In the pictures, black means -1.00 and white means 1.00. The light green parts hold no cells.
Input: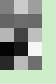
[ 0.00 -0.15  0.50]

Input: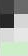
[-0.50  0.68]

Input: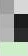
[ 0.25 -0.79]

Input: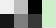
[ 0.88 -0.01]

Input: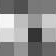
[-0.25  0.48 -0.60 -0.20]

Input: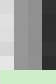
[ 0.71  0.19  0.13 -0.60]

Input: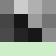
[ 0.01 -0.83 -0.82]

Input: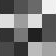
[-0.61  0.23 -0.75  0.29]

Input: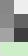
[ 0.06 -0.23]
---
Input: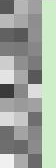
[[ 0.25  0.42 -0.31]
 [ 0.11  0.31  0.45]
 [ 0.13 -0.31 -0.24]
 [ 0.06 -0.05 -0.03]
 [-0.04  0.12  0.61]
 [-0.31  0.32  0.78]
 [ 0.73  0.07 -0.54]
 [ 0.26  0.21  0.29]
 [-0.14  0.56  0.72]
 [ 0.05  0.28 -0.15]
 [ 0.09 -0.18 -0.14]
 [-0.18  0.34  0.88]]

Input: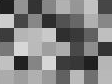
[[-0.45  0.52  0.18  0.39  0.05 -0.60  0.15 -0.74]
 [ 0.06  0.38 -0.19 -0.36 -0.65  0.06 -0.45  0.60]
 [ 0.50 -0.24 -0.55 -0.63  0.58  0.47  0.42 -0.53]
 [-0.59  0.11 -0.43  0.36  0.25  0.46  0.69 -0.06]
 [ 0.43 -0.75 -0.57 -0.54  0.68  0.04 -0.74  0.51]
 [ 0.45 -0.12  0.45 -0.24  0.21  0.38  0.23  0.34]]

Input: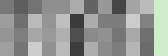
[[ 0.47  0.29 -0.46  0.19 -0.23  0.35  0.12  0.12 -0.10 -0.26 -0.06]
 [ 0.02  0.60 -0.03 -0.03  0.35 -0.54  0.50  0.16  0.46 -0.12  0.23]
 [-0.13  0.32 -0.08  0.14  0.08 -0.39  0.38  0.20  0.30 -0.01  0.16]
 [-0.16  0.42 -0.02  0.09  0.36 -0.53  0.46  0.14  0.61 -0.08  0.25]]

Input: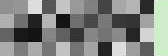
[[-0.68  0.41  0.30 -0.47  0.00  0.20  0.54 -0.32  0.73  0.17  0.14]
 [ 0.27 -0.59 -0.56 -0.06 -0.43 -0.13 -0.84  0.41 -0.75 -0.12  0.38]
 [ 0.66 -0.71  0.08 -0.09  0.04 -0.59 -0.25  0.05 -0.85 -0.82 -0.22]
 [-0.29  0.22  0.73 -0.73  0.28 -0.10  0.53 -0.08  0.33 -0.03  0.35]]

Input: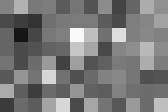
[[ 0.13  0.35 -0.21 -0.47  0.10 -0.35 -0.08 -0.29 -0.02 -0.06  0.39  0.02]
 [ 0.27  0.04 -0.01 -0.42 -0.29 -0.04 -0.04 -0.05 -0.13 -0.60 -0.52 -0.42]
 [ 0.01  0.07 -0.01  0.74 -0.12  0.50  0.96  0.00 -0.06 -0.45 -0.83 -0.21]
 [ 0.09  0.45  0.11  0.05 -0.43  0.30  0.55 -0.19 -0.23 -0.36 -0.42 -0.21]
 [-0.03  0.36 -0.08 -0.04 -0.25 -0.36  0.25 -0.49  0.21 -0.15 -0.41 -0.10]
 [-0.35 -0.37 -0.08  0.07  0.02 -0.17 -0.37 -0.11  0.68 -0.10  0.16 -0.31]
 [-0.14 -0.15 -0.13  0.02 -0.27 -0.24  0.17 -0.26 -0.16 -0.53 -0.27  0.33]
 [ 0.50 -0.16  0.21 -0.32 -0.09  0.30 -0.42  0.69  0.29 -0.28 -0.17 -0.54]]

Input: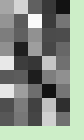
[[-0.86 -0.56 -0.25  0.66  0.30]
 [-0.08 -0.53  0.96 -0.29  0.16]
 [-0.40 -0.41  0.14 -0.25 -0.02]
 [-0.19 -0.44  0.24 -0.76  0.13]
 [-0.12  0.55 -0.58 -0.52  0.82]
 [ 0.13 -0.01 -0.77 -0.28 -0.30]
 [-0.08 -0.87 -0.14  0.24  0.80]
 [-0.64  0.51 -0.49 -0.03 -0.39]
 [-0.13  0.63 -0.46 -0.07 -0.32]]

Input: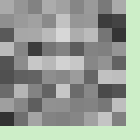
[[ 0.33 -0.05  0.21  0.05  0.26  0.35  0.02  0.17  0.33]
 [-0.47 -0.53  0.19  0.18  0.52  0.08  0.26  0.21  0.12]
 [-0.59 -0.08  0.47  0.36  0.69  0.46  0.32  0.31 -0.30]
 [ 0.18  0.00  0.03 -0.28  0.03 -0.08 -0.53  0.04  0.47]
 [-0.23  0.15  0.06  0.56  0.65  0.44  0.56  0.10 -0.35]
 [ 0.49  0.51 -0.20  0.22  0.07  0.11 -0.22 -0.25 -0.37]
 [-0.35 -0.42  0.07 -0.16  0.55 -0.22  0.03  0.42 -0.16]
 [ 0.49 -0.07  0.03  0.01  0.13  0.14 -0.26  0.06  0.25]
 [ 0.00  0.54  0.26  0.05  0.00  0.03  0.29 -0.13 -0.61]]
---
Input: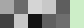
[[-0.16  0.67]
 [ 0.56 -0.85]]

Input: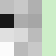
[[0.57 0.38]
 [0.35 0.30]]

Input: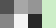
[[ 0.31  0.17]
 [ 0.91 -0.69]]

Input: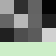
[[-0.63 -0.22]
 [ 0.45 -0.21]]

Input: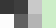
[[-0.51  0.58]
 [-0.24  0.41]]

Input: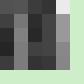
[[-0.34 -0.53]
 [-0.07 -0.65]]
